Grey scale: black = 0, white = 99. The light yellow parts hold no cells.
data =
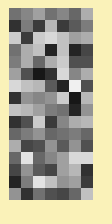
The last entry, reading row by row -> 75
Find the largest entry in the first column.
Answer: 84
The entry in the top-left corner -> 44
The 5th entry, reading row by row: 52
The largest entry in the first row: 67
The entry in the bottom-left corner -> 57
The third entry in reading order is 62
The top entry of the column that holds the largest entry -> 40
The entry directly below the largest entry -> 9
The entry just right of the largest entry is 31
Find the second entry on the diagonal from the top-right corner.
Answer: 35
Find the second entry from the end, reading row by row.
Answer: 40
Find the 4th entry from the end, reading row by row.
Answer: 31
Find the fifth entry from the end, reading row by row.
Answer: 44
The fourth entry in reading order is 44
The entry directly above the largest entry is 52
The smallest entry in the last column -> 19
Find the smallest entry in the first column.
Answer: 14

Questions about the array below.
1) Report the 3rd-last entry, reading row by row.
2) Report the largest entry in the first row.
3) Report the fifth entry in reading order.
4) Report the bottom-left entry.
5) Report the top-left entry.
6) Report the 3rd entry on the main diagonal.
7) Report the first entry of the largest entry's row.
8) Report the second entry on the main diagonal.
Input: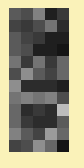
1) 55
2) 50
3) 22
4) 26
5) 35
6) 22
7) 40
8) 22

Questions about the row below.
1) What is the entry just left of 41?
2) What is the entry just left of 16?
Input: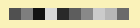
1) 71
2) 84

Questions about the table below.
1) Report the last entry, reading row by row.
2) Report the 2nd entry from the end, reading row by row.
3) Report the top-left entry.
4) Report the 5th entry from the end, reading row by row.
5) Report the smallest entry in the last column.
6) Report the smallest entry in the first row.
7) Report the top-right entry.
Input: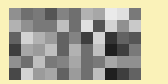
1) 38
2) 24
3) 56
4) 43
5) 33
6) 33
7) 47

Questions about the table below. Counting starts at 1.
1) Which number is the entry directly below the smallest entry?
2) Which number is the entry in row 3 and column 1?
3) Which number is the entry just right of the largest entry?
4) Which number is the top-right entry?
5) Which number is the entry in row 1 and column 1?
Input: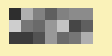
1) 80
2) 23
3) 46
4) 54
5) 18

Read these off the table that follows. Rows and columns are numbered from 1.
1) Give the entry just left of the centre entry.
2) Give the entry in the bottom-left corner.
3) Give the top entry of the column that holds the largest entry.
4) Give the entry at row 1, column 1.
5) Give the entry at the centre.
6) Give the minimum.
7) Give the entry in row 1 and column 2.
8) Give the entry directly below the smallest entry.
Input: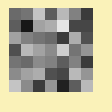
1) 63
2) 76
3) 72
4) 41
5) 54
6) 9
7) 45
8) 50

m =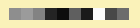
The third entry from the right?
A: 97
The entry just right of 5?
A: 37
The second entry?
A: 60

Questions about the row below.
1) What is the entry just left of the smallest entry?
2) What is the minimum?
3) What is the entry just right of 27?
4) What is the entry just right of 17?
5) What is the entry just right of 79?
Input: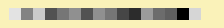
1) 37
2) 0
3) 17
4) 60
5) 32

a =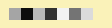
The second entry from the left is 5
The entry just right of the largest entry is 45
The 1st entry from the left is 64

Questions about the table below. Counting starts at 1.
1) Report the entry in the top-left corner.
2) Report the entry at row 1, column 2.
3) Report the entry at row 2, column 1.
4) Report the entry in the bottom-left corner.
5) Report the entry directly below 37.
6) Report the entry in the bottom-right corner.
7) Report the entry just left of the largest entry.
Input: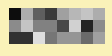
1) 5
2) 67
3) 54
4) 19
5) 50
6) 62
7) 19

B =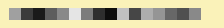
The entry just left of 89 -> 53
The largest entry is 89
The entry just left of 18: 48

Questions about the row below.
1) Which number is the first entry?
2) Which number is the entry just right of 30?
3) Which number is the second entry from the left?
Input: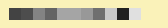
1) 26
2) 51
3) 30

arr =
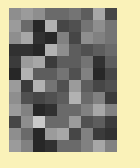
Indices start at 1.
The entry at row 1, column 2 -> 60
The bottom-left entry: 60
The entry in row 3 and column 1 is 55
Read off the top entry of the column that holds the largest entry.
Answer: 55
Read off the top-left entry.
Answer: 55
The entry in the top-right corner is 27
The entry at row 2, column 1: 60
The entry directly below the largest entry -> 15
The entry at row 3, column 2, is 65
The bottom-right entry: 50
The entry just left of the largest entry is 55
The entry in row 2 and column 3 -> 15
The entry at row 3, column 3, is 19

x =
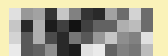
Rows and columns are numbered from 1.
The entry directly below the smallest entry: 46
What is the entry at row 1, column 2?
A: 59
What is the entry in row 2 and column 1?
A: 77
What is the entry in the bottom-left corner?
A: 91
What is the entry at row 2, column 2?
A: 16
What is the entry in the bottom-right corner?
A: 73
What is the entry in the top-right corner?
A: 42
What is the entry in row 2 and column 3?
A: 68
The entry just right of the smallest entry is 25
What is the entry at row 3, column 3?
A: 68
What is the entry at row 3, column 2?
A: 34
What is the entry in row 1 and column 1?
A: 87
